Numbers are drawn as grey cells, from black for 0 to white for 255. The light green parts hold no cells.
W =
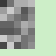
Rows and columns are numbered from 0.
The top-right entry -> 187
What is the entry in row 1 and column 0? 157
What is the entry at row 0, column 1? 115
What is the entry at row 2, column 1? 142
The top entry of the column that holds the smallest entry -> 57
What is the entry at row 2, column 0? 187
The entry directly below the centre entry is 100
